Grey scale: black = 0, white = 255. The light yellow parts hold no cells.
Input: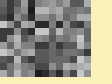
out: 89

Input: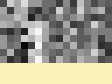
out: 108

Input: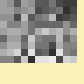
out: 61

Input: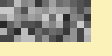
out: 82

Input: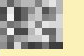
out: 228

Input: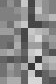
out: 144

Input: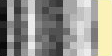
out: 235
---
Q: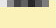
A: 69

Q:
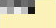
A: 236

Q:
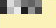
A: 233

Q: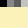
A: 92

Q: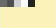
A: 209

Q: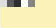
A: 47

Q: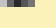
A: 42

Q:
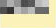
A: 186

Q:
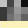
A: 139

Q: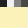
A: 129
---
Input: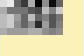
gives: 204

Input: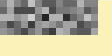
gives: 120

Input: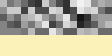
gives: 77

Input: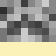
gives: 135

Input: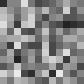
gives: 144

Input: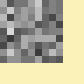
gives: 117
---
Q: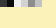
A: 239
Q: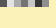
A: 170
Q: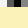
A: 7
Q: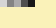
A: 171
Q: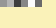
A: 62
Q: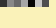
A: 105
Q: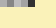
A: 190
